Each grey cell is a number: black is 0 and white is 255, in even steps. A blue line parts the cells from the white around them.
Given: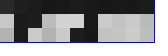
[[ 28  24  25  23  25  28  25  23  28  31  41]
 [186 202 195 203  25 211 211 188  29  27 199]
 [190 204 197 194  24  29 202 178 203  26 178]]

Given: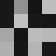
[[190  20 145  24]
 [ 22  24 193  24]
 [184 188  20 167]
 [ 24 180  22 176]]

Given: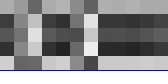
[[170 170 177 172 176  97 139 179 172 101 154 172]
 [ 67  57  51  55  55 225 115  49  61 193 134  61]
 [ 93  84  75  79  78 199  75  77  90 224 115  86]
 [ 57  45  38  42  43 237 105  35  50 202 135  49]
 [201 205 202 201 201  71 138 207 200 105 101 207]]

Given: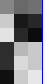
[[112 105 134]
 [ 39  24 203]
 [ 12  40 227]
 [201 184  45]
 [200 218  46]
 [231 203  16]]

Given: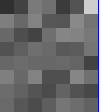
[[206  83  59 112 122  66  48]
 [115 137  85  87 130 104 126]
 [120 131 133 111  67  78 104]
 [117  92  89 106 111  95  82]
 [ 66 100 105 103 104 108 103]
 [112 134  79  79 130 104 127]
 [ 72  82  99  75  84  98 108]
 [ 98 109 118  94  76  87 105]]

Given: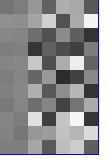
[[ 88 168 174  97 151 125 116]
 [243 170  82 208 164 142 143]
 [ 51  95 140  81 111 133 135]
 [124  64  77  96  53 128 126]
 [ 99 237 172  79 199 135 133]
 [136  66  44 152 102 133 126]
 [ 52 183 141  88 175 135 129]
 [170 116  67 133 110 133 121]
 [ 54 245 196  63 224 125 133]
 [218 181 193 156 151 118 131]
 [ 95 204 189  89 166 126 126]]

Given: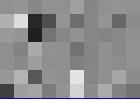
[[144 148 144 133 159 144 145 135 149 145]
 [139 103 148 135 110 148  79  40 220 176]
 [143 136 132 134 145 135 116  32 149 153]
 [146 136 144 133 114 144 144 169 131 143]
 [145 141 144 133 128 144 143 157 138 143]
 [140 166 144 134 227 144 147  87 179 151]
 [114 130 170 140 210 147 124 164 158  63]]

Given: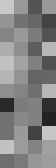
[[153  83 152 201]
 [ 67 102 114 149]
 [ 82 123 153 133]
 [183  93 142 172]
 [ 80 128 162 194]
 [102 100 147 181]
 [182 111 132 142]
 [ 46 129 124  40]
 [ 34 129 136 113]
 [197  66 154 114]
 [161 131 155 194]
 [157 151 122 111]]
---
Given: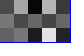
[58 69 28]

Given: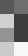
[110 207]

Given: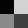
[210 139]

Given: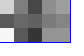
[158 122  53]

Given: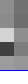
[113 139]

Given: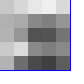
[218 128  81 219 179]

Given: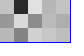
[195 186 209]

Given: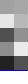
[167 230]

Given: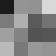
[216  90 131 185]
